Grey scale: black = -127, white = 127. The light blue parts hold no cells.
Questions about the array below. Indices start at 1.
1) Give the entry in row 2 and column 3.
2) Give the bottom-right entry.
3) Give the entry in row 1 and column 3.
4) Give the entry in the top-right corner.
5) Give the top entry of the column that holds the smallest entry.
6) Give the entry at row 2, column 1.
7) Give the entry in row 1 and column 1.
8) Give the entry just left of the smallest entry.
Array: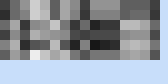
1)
1
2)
-43
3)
19
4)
-63
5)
19
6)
-82
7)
-63
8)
1

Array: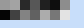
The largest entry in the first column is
25
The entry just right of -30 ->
44
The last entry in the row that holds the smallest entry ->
99
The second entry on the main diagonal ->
-62

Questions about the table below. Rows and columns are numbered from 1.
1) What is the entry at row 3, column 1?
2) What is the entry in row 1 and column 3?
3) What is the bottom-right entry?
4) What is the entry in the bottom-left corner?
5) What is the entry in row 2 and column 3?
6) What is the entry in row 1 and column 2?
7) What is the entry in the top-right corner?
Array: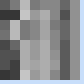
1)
-24
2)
57
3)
17
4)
-73
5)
69
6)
-5
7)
17

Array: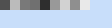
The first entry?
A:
-47
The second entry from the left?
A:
59
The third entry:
-6

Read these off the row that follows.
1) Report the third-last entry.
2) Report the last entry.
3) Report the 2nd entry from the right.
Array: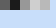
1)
24
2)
57
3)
79

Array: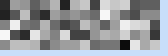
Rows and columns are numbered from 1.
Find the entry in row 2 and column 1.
-93
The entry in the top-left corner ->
-84
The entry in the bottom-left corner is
11
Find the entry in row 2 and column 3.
62
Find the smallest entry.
-115
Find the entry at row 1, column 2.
30
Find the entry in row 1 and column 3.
21
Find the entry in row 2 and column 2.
-41
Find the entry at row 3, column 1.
2
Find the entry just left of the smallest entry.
-9
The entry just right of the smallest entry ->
101
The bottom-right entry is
71
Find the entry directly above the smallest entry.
80

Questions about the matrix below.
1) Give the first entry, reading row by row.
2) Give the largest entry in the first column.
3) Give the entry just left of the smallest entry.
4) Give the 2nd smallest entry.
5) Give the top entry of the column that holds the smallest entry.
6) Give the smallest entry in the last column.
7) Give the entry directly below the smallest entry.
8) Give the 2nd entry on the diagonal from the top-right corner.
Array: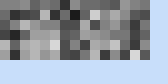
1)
2
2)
54
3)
-19
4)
-89
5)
11
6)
-50
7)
-50
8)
-39

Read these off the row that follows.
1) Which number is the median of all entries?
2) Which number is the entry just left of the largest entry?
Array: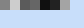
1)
-25
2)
3

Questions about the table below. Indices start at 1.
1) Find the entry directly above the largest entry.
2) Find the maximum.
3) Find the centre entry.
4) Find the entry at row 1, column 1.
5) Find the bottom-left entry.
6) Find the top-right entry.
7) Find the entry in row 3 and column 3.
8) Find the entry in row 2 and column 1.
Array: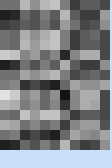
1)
-3
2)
98
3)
55
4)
-14
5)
-96
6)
-55
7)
-35
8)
-96
